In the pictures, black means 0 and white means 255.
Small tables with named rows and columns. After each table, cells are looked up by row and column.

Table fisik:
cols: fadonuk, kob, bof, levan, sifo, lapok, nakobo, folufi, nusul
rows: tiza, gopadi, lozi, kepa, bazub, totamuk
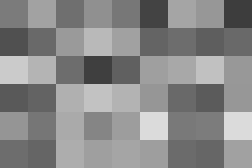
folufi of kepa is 91
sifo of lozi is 96
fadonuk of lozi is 203
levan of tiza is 144
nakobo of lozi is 168
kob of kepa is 99
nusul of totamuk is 161
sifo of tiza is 119
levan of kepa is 194
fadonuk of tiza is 123
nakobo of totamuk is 107
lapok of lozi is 159
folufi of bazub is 124
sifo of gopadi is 161
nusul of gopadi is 105
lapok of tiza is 67
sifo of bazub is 157
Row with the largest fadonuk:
lozi

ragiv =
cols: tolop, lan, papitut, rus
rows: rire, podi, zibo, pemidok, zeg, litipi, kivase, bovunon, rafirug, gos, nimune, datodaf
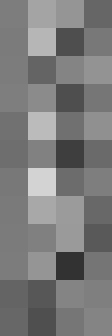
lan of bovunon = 168
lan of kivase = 211
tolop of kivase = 120
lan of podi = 182
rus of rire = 102
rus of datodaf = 132
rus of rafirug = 89
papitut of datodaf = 118
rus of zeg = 144
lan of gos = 149
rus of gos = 117
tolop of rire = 125
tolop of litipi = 110
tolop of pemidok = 126
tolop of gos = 124
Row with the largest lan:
kivase

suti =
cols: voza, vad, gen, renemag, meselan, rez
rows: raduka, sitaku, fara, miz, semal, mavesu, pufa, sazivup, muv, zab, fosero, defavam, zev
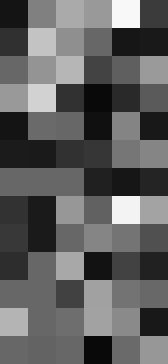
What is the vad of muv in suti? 26
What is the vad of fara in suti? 148
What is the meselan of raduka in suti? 248
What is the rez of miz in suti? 90
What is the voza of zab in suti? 45
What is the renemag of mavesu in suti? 54
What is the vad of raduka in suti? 128
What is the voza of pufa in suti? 103
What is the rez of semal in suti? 24
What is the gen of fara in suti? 182
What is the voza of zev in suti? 103
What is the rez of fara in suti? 154
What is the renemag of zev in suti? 9
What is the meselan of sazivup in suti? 243
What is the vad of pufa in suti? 103
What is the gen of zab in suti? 168
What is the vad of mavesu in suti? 26
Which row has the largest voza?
defavam

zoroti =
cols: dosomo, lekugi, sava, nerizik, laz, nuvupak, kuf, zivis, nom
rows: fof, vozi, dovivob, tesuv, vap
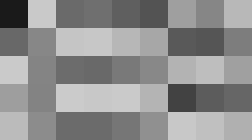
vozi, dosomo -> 104
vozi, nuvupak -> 167
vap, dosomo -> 187
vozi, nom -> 125
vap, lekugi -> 140
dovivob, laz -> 121
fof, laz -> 95
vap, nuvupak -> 144
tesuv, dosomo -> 158
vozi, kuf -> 89
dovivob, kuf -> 179
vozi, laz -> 183
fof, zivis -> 134
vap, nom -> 176
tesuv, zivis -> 92
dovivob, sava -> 108
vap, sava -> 107
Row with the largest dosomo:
dovivob

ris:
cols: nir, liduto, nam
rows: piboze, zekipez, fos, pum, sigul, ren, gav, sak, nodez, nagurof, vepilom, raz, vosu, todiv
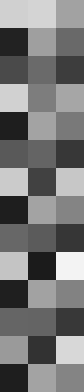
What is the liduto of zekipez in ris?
159
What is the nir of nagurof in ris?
196
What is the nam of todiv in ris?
132
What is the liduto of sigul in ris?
163
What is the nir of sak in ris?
30
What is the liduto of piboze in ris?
212
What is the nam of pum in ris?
166
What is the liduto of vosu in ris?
50
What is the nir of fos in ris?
74
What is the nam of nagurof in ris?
243
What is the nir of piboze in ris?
208
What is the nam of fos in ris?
61
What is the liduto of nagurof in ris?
27
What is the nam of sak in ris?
132
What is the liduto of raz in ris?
100
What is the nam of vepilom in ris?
130
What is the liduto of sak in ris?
163
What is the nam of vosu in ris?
216
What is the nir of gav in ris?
203
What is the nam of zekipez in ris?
105
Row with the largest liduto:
piboze

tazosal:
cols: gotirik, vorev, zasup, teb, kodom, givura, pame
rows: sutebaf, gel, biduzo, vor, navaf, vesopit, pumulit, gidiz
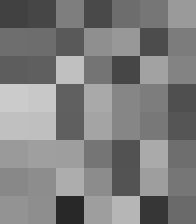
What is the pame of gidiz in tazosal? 106
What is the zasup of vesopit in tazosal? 158
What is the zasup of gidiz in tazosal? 40
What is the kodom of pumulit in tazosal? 83
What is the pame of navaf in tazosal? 85
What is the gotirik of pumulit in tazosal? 136
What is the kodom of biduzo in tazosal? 70
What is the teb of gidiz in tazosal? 158
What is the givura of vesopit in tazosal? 170
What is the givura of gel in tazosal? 76
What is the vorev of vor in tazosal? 200
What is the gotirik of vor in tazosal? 203
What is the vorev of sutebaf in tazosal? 70
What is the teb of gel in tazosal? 143
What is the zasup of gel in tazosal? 89

